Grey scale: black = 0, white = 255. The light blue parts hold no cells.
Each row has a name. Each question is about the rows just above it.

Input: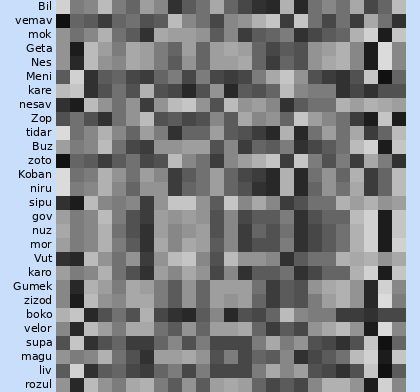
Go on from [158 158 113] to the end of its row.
[ 60  91  81 147 168 177 147  40 209 135]
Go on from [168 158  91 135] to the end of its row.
[ 60  81  81 124  49  71  91 113 177 209  28 209]
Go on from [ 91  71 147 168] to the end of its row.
[187 147  28 219 135]

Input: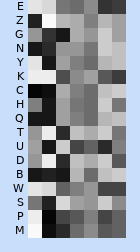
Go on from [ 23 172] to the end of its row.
[150 204 160]
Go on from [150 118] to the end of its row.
[204 192]
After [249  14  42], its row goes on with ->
[108 139  88  98]
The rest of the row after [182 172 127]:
[182 160]
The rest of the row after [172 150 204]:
[160]

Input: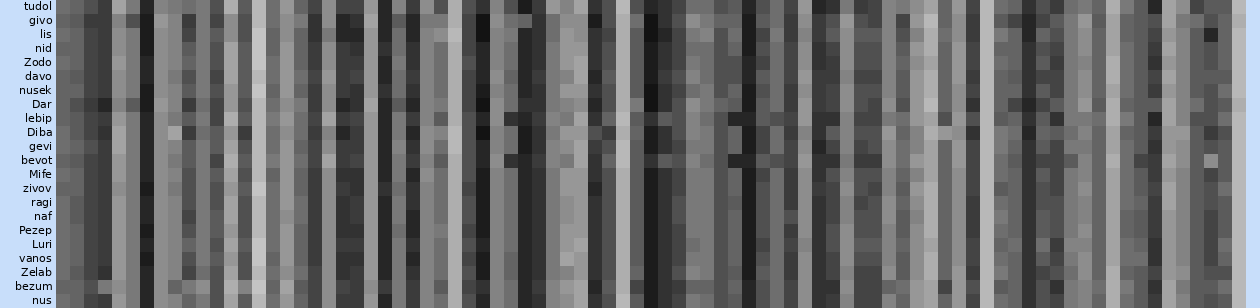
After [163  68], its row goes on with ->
[151  80 184  91 100  50  80  50 121 131 110 174 121  91  50 163 121  91
  91 110 184]
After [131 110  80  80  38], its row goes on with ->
[ 91 110  68 151  59  59 131  68  68 131  91 151 174 100 151  59 184 100
  91  50  68  68 121 141 100 174 110  91  68 163 131  91  91  91 184]
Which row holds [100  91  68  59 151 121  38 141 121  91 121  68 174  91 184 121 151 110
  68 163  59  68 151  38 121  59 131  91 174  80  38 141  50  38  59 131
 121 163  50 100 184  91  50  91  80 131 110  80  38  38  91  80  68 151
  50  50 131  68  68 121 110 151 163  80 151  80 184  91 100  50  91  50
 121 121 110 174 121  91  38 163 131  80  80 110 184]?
lebip
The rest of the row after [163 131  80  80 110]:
[184]
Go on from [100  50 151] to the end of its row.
[131  91  68 110 184]
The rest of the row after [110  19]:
[ 50  80 141 121 100 100  28  91 110  59 141  59  80 151  80  68 131  68
 151 184 100 141  59 184  91  68  38  68  91 121 151  91 163 100  91  80
 163 121 110  80 100 174]
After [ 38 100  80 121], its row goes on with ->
[141 100 163 100  91  68 151 131  91  38 100 184]

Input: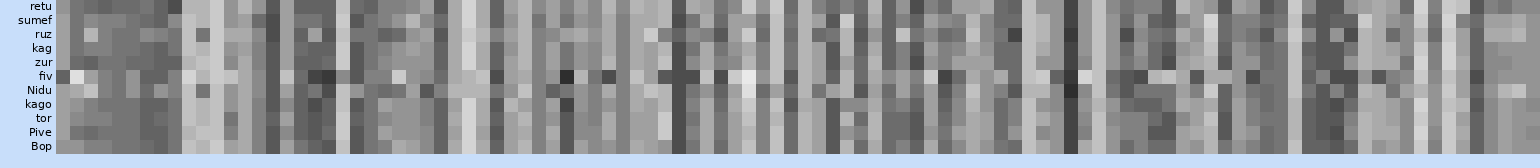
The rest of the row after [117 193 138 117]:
[ 68 193 181 148  57 148 193 148  77 138 117 108 170 148 202 108 129 117
  88 138 202 138  88 148  77 181 170 108 138 181 108 202 160  99 170 170
 181 148]
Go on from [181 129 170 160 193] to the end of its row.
[ 77 138 170 129 138 181 129 193 117 181 160  88 160 108 181  99 129  77
 148 129 160 160 160 108 108 193 148 148  68 138 193 148 117 138 108  77
 160 170 181  88 148 148 108 117 193 108  88  88 148 181 170 170 117 212
 129 212 170  99 138 138 148 148]
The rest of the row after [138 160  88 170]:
[212 170  99 160 181 138 160 129 160 138 181 138 181 170 181  88 170 160
 117 138 202 148 202 108 181 129 108 129 108 181  99 148  77 129 108 160
 160 170 108  99 193 148 148  68 148 193 138 117 129 129  88 181 160 148
  88 160 148  88 108 202 138  88  88 148 160 170 160 108 212 129 202 193
  88 129 117 138 138]
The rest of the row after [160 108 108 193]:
[148 148  68 138 193 148 117 138 108  77 160 170 181  88 148 148 108 117
 193 108  88  88 148 181 170 170 117 212 129 212 170  99 138 138 148 148]

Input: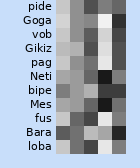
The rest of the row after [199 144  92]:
[211  70]
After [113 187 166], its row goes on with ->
[37]
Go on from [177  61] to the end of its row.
[61]
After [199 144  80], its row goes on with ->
[125 102]
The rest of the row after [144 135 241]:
[49]
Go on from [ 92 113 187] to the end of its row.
[166  37]

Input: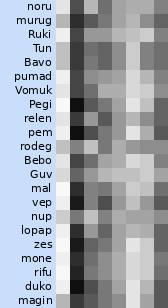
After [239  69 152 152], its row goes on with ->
[182 192 204 129]
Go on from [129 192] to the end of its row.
[120 173 152 141 141]
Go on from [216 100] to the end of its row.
[152 182 192 192 204 163]
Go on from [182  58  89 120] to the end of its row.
[141 228 163  89]
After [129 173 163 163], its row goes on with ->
[141]

